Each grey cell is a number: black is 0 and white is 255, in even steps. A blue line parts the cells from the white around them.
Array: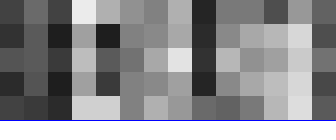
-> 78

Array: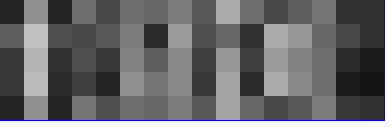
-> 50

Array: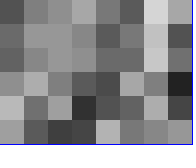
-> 82

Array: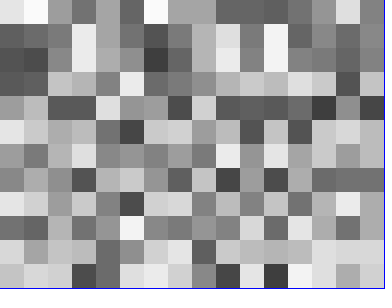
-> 136

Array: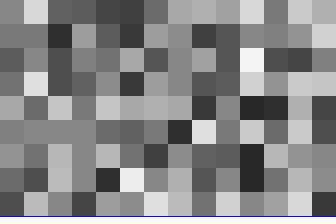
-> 208

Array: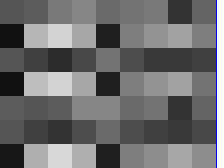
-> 127

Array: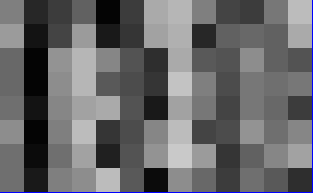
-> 170
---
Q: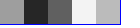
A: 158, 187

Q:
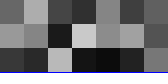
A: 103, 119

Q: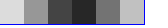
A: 220, 193

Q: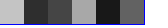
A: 196, 98

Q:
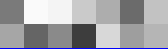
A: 122, 181

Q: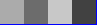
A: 171, 65

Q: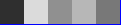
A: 47, 120
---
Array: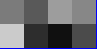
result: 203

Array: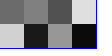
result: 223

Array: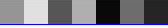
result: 224

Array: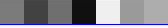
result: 239

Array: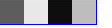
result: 232

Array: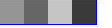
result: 197

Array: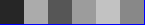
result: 194

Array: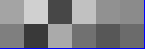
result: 208
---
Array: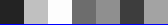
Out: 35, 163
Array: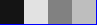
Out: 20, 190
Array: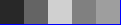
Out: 40, 158
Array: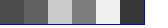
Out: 76, 55
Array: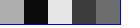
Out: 174, 109
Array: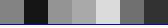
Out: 132, 50
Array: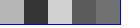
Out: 182, 113
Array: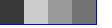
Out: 56, 115
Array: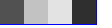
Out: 81, 47
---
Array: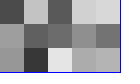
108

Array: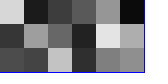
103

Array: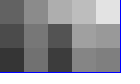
83

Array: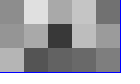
56

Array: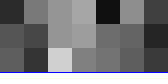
149

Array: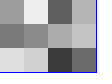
172
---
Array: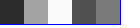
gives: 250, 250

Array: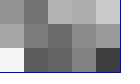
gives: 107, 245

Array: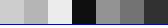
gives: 15, 236

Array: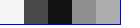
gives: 17, 245

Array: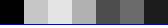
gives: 176, 228

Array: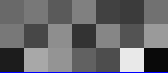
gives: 51, 233

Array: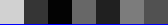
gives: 103, 209

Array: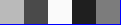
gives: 250, 250

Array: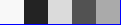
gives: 219, 248

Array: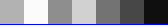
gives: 209, 251
